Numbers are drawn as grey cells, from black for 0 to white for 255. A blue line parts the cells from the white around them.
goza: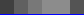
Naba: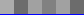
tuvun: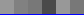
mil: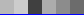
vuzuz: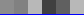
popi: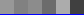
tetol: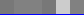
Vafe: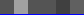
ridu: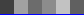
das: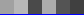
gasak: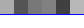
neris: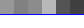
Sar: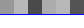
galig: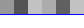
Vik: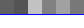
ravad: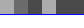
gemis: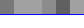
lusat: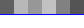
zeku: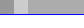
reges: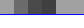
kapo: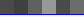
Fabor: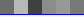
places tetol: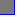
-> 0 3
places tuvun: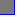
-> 2 5
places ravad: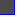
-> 2 4 5
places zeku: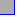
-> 2 3 4 5
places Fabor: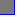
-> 5
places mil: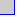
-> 1

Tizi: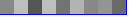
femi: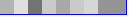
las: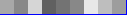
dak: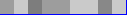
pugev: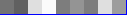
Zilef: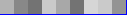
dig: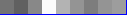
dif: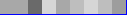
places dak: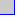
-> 1 5 6 8
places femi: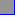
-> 7 8
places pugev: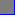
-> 4 6

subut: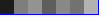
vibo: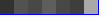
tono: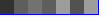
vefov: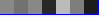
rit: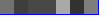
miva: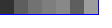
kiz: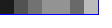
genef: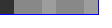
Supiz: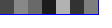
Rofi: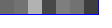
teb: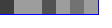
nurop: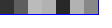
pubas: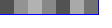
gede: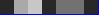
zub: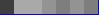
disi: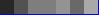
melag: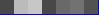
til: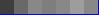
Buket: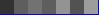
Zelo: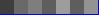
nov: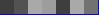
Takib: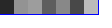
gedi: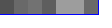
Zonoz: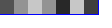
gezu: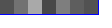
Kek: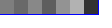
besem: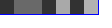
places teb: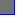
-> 5
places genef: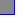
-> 1 2 4 5
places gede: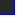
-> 0 3 6
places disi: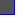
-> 1
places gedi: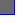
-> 1 6
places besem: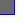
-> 1 2

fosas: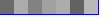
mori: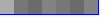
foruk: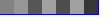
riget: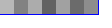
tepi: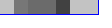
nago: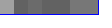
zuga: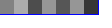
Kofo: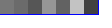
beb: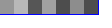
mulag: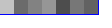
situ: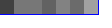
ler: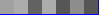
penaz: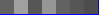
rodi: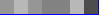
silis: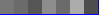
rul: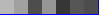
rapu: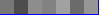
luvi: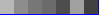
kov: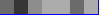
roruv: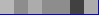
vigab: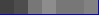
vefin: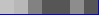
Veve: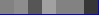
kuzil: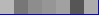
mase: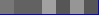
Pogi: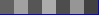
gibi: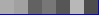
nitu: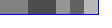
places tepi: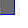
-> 2 3
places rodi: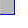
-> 1 5
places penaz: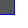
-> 2 5
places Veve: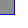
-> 1
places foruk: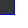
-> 6
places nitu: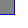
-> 0 1

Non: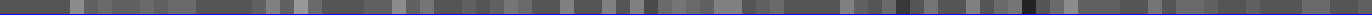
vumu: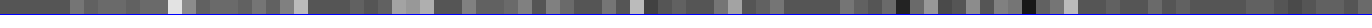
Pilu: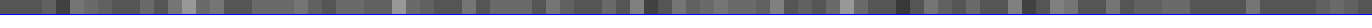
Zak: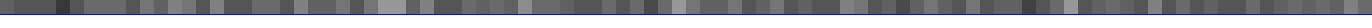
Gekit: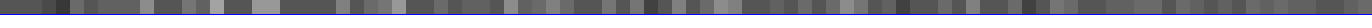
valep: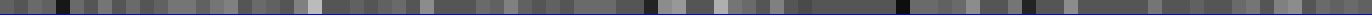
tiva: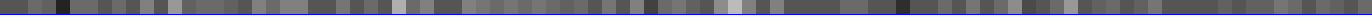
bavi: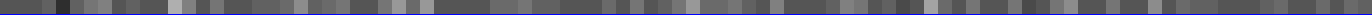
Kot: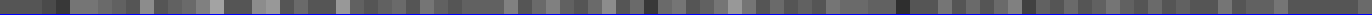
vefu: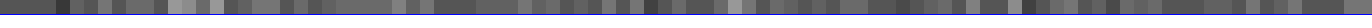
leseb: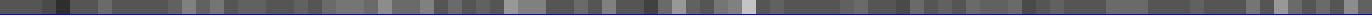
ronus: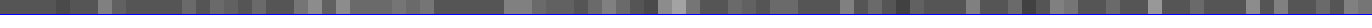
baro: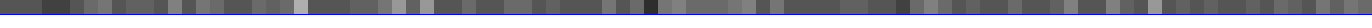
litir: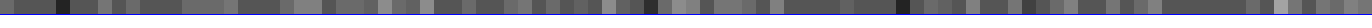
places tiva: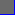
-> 2 5 6 8 14 15 19 26 29 35 37 39 41 47 60 61 67 71 75 79 92 94 97
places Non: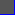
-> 0 1 2 3 4 14 15 16 17 23 24 25 31 32 34 38 39 41 42 44 53 56 57 58 59 62 65 67 68 70 74 80 81 83 87 88 90 91 92 95 96
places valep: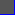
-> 1 6 8 10 17 20 23 24 26 29 31 32 33 38 40 44 45 49 50 54 56 58 59 60 61 62 63 70 71 74 75 77 78 79 80 81 83 84 86 87 90 93
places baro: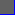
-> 9 10 19 25 26 29 39 60 61 69 75 80 84 86 89 92 95

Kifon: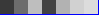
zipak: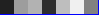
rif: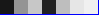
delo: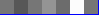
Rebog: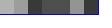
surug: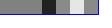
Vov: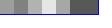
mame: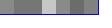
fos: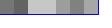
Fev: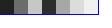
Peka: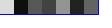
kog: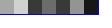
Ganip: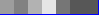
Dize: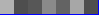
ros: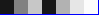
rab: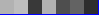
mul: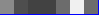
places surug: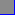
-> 4 6
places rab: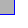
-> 0 3
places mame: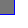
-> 1 2
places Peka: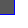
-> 2

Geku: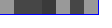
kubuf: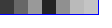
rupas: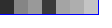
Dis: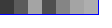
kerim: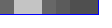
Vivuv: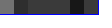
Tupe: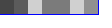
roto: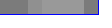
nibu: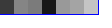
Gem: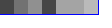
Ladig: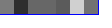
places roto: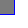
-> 0 1 6
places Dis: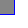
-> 4
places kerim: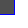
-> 5 6
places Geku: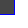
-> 1 2 5
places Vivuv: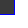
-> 2 3 4 6
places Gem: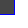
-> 0 3

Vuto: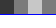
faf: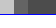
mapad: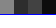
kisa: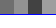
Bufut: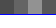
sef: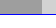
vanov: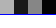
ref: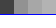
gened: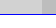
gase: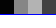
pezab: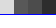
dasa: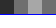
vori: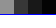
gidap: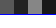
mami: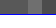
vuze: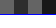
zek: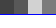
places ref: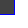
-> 0
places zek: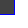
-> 0
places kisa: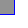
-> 1
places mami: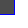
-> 3
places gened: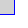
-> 0 1 2
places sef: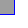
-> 0 1 2

